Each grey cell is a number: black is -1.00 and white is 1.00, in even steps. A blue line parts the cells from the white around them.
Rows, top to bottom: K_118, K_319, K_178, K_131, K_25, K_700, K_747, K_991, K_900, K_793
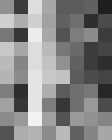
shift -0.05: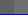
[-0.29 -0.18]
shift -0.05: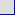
[0.68]
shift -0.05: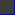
[-0.58]
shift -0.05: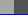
[ 0.26 -0.40]
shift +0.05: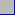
[0.51]
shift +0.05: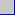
[0.62]
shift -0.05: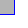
[0.36]

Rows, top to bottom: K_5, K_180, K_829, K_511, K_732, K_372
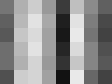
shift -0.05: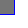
[-0.13]
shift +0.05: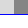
[0.76 0.09]
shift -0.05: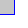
[0.50]
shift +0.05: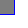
[0.03]
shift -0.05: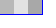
[0.39 0.72 0.27]

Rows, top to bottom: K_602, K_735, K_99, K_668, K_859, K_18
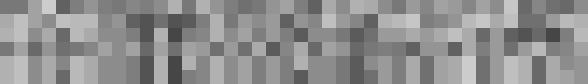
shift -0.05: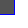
[-0.40]
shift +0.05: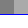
[0.04 0.38]
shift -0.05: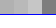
[ 0.34  0.40  0.50 -0.06]

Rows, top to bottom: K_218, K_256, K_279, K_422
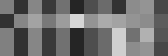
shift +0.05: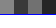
[ 0.10 -0.50 -0.06 -0.66]
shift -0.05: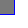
[-0.10]

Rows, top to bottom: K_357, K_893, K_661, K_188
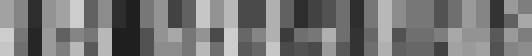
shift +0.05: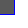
[-0.25]
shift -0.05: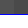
[-0.41 -0.47]

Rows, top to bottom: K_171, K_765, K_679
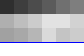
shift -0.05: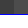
[-0.56 -0.45]
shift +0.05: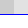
[0.65 0.82]
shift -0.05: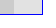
[0.55 0.72 0.72]
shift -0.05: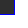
[-0.68]

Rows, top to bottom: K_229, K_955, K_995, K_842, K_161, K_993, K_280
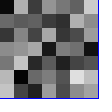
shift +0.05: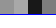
[ 0.21  0.37 -0.76  0.03]
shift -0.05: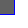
[-0.29]
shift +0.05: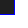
[-0.70]
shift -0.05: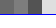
[-0.23 -0.07 -0.40  0.70]
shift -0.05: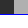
[-0.68  0.33]

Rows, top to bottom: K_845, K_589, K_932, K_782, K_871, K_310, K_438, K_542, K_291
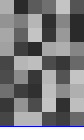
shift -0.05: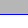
[0.38 0.38]
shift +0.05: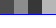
[-0.35  0.15 -0.52  0.48]
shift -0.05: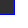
[-0.67]
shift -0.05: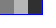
[-0.06  0.38 -0.67]

